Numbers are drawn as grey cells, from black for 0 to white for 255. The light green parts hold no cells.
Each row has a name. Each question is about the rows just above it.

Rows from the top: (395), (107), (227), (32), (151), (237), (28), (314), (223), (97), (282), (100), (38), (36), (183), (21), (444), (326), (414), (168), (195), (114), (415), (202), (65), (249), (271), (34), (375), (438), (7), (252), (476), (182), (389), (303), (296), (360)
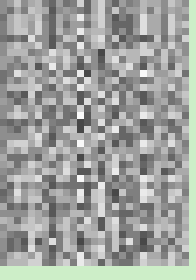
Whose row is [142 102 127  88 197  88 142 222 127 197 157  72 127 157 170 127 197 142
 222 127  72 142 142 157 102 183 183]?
(389)
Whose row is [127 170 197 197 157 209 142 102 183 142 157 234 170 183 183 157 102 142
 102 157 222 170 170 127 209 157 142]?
(151)
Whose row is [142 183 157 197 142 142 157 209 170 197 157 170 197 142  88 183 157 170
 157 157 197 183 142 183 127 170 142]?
(114)
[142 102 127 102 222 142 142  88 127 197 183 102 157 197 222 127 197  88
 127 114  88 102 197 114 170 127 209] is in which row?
(303)

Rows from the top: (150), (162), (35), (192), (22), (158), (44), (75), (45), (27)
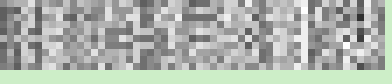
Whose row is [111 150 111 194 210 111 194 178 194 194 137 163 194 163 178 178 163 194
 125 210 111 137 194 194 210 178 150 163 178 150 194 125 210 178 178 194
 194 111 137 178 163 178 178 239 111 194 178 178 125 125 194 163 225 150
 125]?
(192)
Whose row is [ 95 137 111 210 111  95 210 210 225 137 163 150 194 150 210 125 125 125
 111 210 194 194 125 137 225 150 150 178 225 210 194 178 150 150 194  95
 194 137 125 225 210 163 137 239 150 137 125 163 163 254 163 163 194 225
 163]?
(44)
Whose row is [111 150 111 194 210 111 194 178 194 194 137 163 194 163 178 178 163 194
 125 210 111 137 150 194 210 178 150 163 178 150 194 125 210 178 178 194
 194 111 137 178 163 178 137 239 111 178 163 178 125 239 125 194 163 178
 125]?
(45)

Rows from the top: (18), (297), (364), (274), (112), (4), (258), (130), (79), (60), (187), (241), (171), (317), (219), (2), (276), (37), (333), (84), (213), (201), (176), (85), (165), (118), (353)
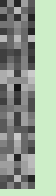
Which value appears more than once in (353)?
[76]
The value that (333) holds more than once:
[89]
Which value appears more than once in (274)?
[117]
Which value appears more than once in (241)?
[143]
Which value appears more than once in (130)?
[63]
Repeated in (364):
[49]

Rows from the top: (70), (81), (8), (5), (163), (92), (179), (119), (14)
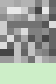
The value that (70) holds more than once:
[179]
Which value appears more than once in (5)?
[114]
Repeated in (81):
[233]
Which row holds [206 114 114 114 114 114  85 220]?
(5)
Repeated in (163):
[128]

